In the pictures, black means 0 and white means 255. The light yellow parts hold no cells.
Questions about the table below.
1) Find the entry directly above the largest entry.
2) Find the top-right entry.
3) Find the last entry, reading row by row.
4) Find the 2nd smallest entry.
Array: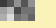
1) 187
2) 145
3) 100
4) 72

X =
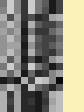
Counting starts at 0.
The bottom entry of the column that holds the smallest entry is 189
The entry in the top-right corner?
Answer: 67
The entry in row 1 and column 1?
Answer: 204
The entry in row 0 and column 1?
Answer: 204
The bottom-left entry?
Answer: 176
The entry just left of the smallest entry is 133
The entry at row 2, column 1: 80
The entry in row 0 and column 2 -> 133
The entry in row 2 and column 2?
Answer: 162
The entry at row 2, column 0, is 176
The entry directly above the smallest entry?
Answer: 162
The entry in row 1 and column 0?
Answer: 133
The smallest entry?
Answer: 10
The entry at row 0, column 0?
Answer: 120

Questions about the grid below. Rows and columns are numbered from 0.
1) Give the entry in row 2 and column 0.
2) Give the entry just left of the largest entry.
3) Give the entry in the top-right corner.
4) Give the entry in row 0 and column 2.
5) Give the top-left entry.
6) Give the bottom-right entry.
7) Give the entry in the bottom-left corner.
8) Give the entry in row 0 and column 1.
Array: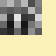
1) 171
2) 53
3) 130
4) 130
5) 155
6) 90
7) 53
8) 184

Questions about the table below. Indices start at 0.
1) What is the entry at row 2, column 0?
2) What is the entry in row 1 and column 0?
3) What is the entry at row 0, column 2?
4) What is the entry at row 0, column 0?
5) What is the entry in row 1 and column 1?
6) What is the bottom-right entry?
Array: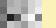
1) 130
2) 104
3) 183
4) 117
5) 183
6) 225

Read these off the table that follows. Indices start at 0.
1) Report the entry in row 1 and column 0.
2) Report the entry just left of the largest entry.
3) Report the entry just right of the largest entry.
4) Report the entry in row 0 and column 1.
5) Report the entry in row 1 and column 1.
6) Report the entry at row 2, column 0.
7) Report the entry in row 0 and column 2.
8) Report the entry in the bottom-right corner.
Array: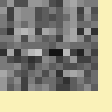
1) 151
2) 183
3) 93
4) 151
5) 64
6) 122
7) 78
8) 93

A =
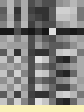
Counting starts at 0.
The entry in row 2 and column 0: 104
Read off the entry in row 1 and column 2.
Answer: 50
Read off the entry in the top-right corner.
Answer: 157
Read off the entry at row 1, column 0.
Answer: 91
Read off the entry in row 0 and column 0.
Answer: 144
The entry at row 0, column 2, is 119
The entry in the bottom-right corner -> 171
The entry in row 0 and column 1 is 183
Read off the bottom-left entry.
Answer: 196
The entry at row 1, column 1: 183

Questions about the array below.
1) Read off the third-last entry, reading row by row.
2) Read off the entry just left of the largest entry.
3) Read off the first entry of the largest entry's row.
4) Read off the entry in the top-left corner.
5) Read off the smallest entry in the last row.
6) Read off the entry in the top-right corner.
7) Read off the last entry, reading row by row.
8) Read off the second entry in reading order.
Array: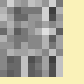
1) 149
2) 178
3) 105
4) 149
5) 79
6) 119
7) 193
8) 209
